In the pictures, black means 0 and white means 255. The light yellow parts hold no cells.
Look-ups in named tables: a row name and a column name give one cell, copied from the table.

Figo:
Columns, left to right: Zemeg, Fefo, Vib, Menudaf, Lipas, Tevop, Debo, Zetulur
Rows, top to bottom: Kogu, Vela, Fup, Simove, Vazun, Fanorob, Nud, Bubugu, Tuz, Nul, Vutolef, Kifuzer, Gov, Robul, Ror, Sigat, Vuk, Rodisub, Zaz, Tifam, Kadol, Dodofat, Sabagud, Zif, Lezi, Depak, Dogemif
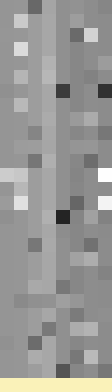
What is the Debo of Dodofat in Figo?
141
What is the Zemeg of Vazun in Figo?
149
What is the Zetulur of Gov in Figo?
254
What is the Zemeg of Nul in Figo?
149
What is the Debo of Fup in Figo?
210
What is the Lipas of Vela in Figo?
144
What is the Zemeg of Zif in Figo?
149
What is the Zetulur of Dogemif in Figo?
119
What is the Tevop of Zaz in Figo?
162
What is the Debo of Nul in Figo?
141
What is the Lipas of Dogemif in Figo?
84
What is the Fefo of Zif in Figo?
150
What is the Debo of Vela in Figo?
141
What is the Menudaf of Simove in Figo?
167
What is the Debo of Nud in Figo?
141
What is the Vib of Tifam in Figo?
157
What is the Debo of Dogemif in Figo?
141
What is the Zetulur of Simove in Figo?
140
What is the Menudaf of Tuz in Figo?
171

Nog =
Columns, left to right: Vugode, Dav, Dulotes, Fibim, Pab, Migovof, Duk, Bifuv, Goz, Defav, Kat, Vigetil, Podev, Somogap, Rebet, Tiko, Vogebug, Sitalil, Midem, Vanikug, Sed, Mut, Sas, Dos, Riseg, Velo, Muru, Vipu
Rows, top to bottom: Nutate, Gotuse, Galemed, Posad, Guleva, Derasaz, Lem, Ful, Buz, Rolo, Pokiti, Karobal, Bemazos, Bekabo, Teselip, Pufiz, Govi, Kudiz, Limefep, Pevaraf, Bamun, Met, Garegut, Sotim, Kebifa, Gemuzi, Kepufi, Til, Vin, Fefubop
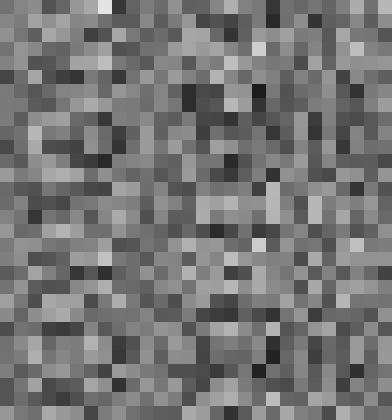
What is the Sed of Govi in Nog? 117
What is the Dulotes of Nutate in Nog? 140
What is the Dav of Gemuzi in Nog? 124
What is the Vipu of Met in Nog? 114
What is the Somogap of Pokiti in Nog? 113
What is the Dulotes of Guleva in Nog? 82
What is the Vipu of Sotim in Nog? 86
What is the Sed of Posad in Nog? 141
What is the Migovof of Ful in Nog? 150
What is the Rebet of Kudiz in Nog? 147
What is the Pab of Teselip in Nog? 71
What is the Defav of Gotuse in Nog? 90
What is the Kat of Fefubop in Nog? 100
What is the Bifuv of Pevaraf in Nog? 48
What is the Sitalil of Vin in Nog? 140
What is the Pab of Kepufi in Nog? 151
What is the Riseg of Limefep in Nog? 157

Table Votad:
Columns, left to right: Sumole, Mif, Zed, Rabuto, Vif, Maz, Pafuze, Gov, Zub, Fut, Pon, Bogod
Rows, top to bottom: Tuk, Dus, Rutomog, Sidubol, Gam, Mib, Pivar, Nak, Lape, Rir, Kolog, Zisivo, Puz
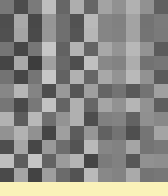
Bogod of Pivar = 160
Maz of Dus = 82
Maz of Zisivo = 180
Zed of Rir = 145
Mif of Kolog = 166
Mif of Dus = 168
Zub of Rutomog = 130
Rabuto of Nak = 194

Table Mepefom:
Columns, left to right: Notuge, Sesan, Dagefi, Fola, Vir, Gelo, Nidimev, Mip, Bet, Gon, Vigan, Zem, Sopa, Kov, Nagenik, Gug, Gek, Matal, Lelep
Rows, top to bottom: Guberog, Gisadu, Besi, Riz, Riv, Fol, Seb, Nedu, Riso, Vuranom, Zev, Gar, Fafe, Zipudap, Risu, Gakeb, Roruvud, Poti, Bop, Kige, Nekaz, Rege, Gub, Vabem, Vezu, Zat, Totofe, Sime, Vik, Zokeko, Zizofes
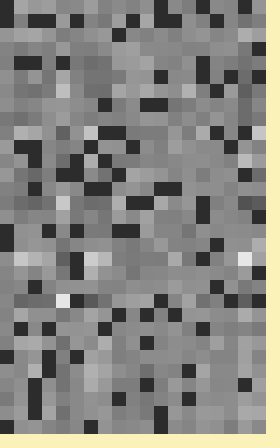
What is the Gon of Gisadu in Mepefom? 44
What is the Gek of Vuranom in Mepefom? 135
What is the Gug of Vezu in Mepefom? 159
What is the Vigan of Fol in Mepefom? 148
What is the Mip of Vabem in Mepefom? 44
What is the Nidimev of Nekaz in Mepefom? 146
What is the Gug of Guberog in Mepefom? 137
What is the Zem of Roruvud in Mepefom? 133
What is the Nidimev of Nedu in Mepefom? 135
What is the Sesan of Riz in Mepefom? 122
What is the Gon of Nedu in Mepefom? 139
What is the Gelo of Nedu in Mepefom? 141
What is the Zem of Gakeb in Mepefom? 129
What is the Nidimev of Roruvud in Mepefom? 122
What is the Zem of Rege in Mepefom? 44
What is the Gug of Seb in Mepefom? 44
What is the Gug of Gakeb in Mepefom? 140
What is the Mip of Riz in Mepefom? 138
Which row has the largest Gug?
Vezu

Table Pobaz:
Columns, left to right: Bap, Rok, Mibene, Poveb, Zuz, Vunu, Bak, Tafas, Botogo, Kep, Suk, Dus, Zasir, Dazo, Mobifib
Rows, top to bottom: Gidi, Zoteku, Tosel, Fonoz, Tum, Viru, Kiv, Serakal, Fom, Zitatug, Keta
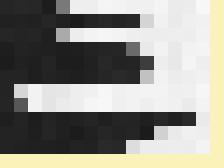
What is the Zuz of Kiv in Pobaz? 230
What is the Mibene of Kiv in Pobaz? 242
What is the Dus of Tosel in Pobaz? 237
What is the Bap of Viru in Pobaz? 36
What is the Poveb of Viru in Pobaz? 35
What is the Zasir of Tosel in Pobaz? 238
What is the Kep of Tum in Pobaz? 36
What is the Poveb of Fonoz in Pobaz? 32
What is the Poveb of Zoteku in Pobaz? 38
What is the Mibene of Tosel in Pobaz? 37
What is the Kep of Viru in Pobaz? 39
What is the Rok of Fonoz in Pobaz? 35
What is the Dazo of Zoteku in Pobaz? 239
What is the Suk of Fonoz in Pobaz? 233
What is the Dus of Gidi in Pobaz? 244
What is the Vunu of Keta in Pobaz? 35

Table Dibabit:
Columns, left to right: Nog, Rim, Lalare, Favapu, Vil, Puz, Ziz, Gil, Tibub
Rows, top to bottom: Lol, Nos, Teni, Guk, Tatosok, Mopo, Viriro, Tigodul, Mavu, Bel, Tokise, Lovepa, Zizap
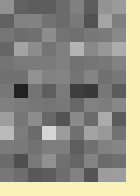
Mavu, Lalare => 140
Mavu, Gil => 171
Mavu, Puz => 137
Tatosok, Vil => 128
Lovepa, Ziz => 131
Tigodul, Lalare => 119
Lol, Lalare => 93
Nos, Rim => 130
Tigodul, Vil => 120
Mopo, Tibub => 120
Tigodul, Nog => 128
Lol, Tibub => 155
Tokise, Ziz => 112
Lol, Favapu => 93
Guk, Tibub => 171
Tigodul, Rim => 123
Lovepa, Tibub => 111
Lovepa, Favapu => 145

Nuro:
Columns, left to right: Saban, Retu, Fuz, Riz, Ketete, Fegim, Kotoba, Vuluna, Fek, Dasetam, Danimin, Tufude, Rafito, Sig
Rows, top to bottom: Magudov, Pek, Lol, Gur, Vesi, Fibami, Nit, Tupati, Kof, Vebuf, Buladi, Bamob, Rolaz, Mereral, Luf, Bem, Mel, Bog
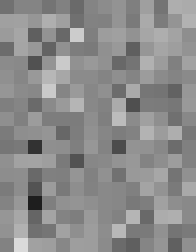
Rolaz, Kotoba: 129
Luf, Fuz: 30
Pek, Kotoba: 130
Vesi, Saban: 139
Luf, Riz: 127
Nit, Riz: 202
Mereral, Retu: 141

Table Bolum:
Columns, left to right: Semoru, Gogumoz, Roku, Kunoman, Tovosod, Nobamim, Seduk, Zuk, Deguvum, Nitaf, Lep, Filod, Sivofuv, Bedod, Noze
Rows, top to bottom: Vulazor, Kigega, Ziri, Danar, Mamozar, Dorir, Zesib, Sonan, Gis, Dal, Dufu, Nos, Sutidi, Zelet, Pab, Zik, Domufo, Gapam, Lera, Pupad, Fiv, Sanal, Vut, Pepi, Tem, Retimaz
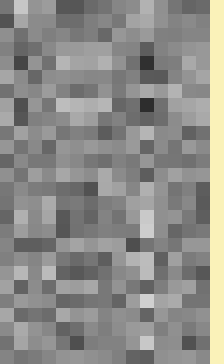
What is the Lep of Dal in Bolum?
181
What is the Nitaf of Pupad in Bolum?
144
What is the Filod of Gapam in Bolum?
131
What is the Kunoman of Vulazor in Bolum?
156
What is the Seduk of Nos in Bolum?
119
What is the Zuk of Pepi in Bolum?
126
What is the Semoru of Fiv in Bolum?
162
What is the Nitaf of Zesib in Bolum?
149
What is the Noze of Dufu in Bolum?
138
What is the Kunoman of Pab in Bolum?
171
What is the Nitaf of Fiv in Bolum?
120
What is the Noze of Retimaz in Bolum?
137
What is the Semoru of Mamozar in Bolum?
141
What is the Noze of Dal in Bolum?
113
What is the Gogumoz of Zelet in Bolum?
138
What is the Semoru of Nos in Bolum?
102
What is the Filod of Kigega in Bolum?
145
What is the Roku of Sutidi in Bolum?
158
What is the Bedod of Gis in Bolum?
157
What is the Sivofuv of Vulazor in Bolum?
117

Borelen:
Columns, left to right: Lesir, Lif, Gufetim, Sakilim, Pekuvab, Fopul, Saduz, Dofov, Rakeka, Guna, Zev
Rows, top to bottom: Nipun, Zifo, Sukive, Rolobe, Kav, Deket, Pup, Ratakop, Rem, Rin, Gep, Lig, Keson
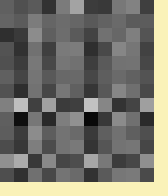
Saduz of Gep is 52
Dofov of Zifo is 98
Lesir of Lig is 144
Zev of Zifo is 92
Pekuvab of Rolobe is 122
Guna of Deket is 97
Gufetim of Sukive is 140
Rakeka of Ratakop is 51
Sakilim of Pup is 70
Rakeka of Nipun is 120
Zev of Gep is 70
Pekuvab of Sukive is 109
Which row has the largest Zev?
Ratakop

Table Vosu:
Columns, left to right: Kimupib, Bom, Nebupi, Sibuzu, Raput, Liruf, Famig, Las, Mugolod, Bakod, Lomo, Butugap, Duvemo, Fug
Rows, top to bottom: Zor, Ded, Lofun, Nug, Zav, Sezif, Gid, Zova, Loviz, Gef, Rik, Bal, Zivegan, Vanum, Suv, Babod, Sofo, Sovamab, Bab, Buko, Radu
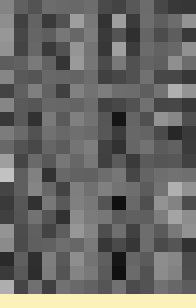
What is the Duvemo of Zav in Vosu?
143
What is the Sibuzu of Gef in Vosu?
113
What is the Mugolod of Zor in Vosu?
67
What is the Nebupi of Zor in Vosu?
83
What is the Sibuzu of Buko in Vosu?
124
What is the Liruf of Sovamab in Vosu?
103
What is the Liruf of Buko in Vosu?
132
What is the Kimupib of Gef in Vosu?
124
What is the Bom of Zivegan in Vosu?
95
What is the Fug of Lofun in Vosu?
57
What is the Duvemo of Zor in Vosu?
56
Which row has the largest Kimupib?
Zivegan

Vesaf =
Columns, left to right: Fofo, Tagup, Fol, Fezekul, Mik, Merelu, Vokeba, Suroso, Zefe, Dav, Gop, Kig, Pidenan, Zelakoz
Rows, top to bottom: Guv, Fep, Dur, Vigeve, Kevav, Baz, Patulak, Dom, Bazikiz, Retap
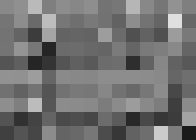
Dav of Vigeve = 101
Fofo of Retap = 64
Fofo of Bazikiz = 83
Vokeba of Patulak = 119
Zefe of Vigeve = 123
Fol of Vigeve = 119
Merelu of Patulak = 121
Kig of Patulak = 140
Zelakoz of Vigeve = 101
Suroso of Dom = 124
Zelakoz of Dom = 139
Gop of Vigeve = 122
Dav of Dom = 156
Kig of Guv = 118
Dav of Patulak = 104
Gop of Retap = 110

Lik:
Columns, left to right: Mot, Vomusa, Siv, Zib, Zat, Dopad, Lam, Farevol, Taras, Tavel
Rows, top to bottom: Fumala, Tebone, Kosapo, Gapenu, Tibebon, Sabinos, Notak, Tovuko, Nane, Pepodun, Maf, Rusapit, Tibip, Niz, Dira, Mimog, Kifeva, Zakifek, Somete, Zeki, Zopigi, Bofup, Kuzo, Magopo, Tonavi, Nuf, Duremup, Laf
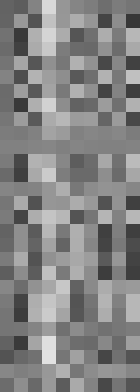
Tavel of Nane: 72
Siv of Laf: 105
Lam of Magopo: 123
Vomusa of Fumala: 93
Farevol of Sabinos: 178
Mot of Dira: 118
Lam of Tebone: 150
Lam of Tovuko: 105

